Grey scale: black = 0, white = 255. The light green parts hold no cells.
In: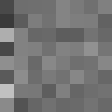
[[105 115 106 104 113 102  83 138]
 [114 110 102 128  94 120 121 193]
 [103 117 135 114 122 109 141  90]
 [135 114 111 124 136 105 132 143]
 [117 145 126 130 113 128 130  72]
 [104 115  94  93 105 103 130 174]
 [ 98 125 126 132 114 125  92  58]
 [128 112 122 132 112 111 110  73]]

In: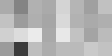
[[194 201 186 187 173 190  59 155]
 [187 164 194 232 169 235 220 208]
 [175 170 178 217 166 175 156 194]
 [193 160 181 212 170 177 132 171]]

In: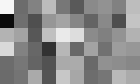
[[171 185 118 109 167 199  84 170 116 107]
 [135 141 145 105 171 170  82 100 119 108]
 [151 157 113 163 104 183  50 103 130 217]
 [178 147 128 139 221 234 192  87 163 179]
 [196  78 137 100 134 164 150  79 111  11]
 [189 129 146 138  89 119 188 130 108 246]]

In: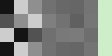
[[116 102 104 113 143 205  20]
 [110 123 121 112  82  20 205]
 [118  96 114 127 205 143  82]
 [116 102 104 113 143 205  20]]

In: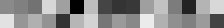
[[ 67 155 128 144 177 235 136 154 118 211 182  50 147 176 150 226]
 [216 180  34 124 194 159  56  52  69 189   1 160 215 114 128 138]]

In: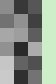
[[115  47 202]
 [ 80  99 198]
 [172  41 145]
 [ 93 158 167]
 [ 64 145 114]
 [ 86  56 140]]

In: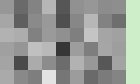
[[132 123 106 156 118 227 126 137 170]
 [163  87 152 178 108 140 171  74 164]
 [158 166 126 157  54 185 192 150 160]
 [161 165 196 127 144 154 129 173 178]
 [110 130 183 135  79 153 138  95 166]
 [142 140 151 145  86 182 131 106 151]]

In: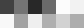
[[173 210 175 239 162 248]
 [242 252 106  40 116  65]]
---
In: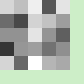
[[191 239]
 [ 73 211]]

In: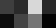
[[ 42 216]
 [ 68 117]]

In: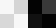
[[213   3]
 [247  17]]

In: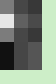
[[71 56]
 [96 74]]

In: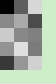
[[ 94 215]
 [170  75]]

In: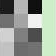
[[182  15]
 [164 241]]
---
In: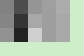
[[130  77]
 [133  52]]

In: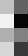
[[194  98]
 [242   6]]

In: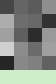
[[ 70 101]
 [173 109]]

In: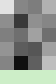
[[226 134]
 [142  57]]

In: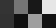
[[ 52 117]
 [ 50  16]]

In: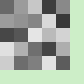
[[105 155]
 [156 146]]

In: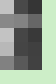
[[194  73]
 [136 131]]

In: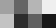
[[161 101]
 [195  45]]
